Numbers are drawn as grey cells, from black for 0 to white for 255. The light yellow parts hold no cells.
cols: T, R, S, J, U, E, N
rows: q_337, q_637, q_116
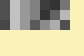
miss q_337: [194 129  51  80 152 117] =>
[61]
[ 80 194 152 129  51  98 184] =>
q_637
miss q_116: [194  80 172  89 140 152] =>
[71]
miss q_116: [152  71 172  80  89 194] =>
[140]

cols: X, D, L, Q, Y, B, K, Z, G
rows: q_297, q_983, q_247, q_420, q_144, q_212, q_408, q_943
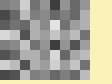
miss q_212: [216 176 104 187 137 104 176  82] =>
[167]
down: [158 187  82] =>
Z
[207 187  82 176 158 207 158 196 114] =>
q_408
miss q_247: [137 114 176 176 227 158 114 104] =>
[93]

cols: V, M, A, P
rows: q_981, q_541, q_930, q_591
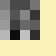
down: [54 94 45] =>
P
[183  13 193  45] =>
q_591
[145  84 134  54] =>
q_541

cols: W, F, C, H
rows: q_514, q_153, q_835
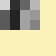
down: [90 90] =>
W
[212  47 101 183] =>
q_514
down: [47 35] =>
F
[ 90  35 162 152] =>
q_153

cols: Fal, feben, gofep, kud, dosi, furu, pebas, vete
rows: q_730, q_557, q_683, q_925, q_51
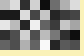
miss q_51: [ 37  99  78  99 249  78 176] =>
[90]
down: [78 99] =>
kud

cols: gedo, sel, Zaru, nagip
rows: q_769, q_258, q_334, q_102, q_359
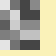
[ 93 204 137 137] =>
q_334
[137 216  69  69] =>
q_258
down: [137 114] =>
sel
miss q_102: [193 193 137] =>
[126]

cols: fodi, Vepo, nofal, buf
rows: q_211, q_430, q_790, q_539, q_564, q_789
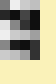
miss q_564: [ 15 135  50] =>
[27]
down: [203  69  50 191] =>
nofal
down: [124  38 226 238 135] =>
fodi
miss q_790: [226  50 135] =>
[15]
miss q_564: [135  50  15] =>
[27]
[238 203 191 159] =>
q_539

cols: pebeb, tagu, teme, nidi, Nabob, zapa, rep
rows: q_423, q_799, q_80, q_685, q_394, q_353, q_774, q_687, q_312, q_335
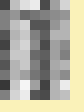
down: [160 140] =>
zapa
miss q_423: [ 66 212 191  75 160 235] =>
[223]
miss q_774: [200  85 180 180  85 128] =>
[169]

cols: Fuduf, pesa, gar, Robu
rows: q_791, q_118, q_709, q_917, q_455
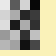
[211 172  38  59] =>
q_118
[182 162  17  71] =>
q_455
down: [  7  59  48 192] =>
Robu

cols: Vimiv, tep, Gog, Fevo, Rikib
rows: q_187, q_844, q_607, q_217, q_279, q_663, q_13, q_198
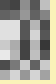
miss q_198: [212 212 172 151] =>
[162]
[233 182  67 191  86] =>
q_663

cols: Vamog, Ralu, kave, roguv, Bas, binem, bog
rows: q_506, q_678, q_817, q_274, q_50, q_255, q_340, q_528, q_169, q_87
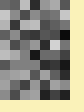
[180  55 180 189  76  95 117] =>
q_817
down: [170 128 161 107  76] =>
Ralu
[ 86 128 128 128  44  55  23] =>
q_340

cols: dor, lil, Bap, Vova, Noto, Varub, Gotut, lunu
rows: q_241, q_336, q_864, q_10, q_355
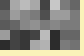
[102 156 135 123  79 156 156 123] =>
q_336
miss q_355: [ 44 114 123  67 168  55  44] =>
[178]
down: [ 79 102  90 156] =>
dor
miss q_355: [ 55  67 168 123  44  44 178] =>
[114]
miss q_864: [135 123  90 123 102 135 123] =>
[145]
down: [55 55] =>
Bap

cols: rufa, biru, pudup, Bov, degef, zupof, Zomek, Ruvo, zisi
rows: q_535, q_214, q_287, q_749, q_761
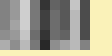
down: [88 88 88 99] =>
Zomek
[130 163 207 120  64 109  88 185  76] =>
q_287

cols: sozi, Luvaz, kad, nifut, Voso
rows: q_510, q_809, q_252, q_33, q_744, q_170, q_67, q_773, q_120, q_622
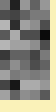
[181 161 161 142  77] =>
q_744
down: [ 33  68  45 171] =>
Luvaz
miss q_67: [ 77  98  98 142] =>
[110]

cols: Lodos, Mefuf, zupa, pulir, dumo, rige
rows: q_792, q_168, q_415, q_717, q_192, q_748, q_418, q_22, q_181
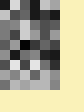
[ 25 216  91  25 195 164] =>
q_792
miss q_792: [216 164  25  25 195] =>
[91]
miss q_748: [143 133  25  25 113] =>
[36]
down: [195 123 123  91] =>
Lodos
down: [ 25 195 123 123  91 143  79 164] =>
Lodos
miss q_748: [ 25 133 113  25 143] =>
[36]

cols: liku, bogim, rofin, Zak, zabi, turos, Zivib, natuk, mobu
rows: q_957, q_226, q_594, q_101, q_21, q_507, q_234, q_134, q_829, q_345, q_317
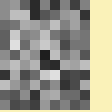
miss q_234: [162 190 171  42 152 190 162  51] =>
[180]
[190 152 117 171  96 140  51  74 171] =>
q_829

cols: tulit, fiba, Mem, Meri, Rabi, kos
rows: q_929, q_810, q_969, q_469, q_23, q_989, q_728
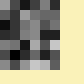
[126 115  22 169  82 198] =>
q_23
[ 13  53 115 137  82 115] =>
q_969
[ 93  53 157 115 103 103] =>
q_810
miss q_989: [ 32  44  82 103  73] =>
[1]
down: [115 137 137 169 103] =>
Meri

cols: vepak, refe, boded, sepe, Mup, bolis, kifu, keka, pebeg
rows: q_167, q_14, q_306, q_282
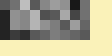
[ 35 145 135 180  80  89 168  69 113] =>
q_14
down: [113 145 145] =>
refe
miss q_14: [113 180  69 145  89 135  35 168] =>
[80]
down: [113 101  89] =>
pebeg

